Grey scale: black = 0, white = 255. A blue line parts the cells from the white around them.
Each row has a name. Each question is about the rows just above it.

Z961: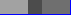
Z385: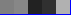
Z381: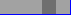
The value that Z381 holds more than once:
[162]
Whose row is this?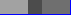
Z961
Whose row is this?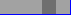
Z381
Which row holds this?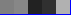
Z385

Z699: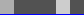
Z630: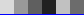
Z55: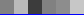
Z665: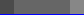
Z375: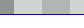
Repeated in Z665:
[102]
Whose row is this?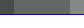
Z665
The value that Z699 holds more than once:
[82]
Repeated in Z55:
[129]
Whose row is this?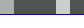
Z699

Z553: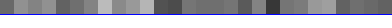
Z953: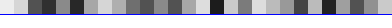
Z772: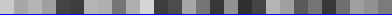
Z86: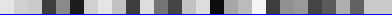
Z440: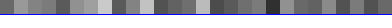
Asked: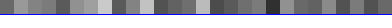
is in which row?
Z440
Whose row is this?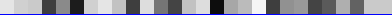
Z86
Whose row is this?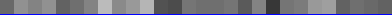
Z553
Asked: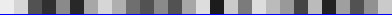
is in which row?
Z953

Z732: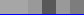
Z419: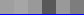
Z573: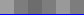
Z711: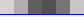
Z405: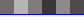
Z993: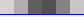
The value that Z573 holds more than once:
[125]
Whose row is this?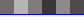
Z405

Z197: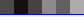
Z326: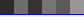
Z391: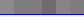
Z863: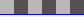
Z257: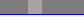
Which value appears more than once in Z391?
[125]
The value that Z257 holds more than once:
[125]
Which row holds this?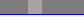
Z257
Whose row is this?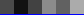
Z197

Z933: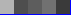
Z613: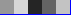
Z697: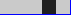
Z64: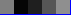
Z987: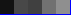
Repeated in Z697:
[202]
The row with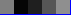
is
Z64

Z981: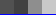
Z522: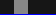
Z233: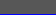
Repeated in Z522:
[22]
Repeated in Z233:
[87]
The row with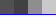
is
Z981
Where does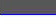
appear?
Z233

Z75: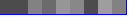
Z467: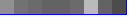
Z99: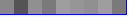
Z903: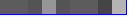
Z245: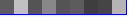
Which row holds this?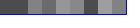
Z75
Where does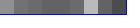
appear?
Z467
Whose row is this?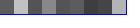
Z245
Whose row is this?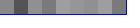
Z99

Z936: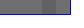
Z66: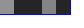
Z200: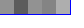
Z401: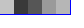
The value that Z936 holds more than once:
[111]
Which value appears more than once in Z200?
[146]
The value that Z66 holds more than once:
[37]
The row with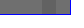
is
Z936

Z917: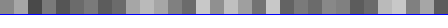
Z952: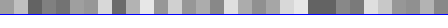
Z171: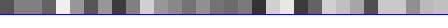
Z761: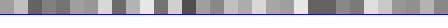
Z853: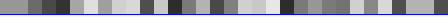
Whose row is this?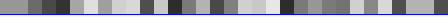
Z853

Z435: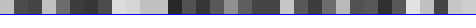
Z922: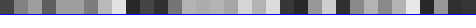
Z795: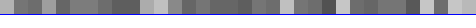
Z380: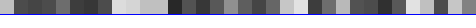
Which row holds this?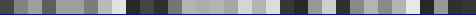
Z922
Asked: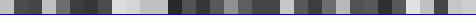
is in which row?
Z435
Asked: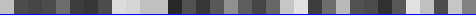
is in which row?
Z380
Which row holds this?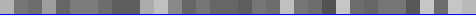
Z795

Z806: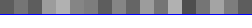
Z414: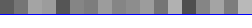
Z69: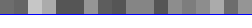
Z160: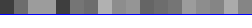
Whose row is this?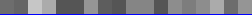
Z69
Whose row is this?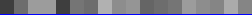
Z160
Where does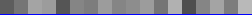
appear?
Z414

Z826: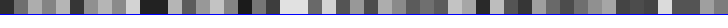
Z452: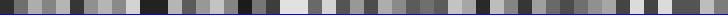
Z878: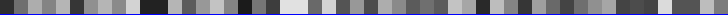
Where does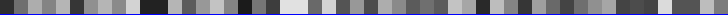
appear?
Z878
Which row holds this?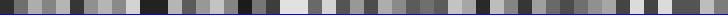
Z452

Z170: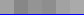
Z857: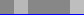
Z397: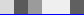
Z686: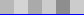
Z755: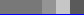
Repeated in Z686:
[204]
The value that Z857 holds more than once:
[135]
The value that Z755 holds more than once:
[120]
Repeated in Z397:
[239]
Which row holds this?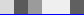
Z397
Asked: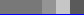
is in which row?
Z755
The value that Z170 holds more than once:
[162]

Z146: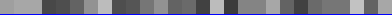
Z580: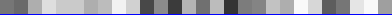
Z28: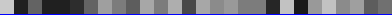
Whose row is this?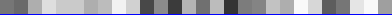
Z580
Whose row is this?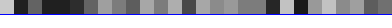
Z28
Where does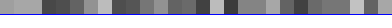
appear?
Z146

